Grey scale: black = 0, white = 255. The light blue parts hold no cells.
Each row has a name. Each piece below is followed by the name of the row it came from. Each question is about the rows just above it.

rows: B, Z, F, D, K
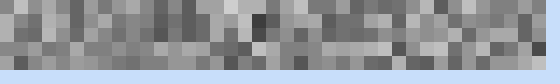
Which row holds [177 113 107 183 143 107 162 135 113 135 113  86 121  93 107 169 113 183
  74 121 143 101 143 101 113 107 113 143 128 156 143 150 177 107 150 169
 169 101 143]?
F
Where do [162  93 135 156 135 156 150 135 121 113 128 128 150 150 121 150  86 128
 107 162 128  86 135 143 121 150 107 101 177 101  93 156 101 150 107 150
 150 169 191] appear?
K
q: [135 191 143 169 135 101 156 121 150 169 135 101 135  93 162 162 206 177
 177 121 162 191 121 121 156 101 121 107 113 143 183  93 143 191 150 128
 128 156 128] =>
B
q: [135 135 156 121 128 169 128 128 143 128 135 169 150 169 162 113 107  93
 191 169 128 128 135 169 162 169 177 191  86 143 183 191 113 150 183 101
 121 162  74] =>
D

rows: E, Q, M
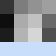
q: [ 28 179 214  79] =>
M
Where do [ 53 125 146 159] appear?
E
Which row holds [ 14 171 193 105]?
Q

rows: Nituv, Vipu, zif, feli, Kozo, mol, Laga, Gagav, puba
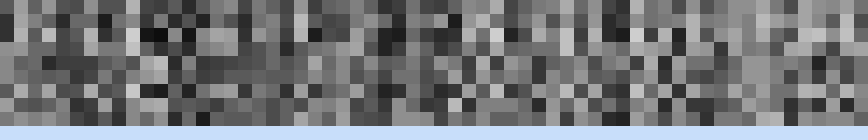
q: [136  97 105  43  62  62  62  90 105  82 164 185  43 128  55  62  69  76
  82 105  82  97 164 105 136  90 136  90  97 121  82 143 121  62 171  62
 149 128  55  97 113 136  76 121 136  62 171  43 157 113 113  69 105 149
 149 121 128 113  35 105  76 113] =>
Kozo
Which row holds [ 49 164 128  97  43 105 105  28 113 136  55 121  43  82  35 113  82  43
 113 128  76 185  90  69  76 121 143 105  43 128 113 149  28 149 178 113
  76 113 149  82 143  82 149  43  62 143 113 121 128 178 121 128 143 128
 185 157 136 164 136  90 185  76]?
Vipu
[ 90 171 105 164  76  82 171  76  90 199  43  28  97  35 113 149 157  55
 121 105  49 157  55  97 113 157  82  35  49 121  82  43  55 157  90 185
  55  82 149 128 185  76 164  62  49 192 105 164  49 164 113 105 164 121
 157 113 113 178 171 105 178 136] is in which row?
Laga
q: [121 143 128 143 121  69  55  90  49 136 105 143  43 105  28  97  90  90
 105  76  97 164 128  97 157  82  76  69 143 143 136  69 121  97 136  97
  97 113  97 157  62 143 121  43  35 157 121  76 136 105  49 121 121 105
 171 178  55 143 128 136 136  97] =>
puba

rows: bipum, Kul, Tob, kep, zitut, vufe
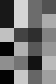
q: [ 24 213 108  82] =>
bipum
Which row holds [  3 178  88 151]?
kep

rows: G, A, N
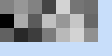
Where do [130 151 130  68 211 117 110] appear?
G
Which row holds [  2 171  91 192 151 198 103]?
A
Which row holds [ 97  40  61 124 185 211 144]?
N

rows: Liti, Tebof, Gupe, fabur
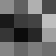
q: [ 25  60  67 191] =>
Tebof
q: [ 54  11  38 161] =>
Gupe

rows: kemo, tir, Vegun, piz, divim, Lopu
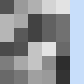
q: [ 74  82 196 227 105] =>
piz
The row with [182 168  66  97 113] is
tir
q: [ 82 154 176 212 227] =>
kemo
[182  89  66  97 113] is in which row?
Vegun

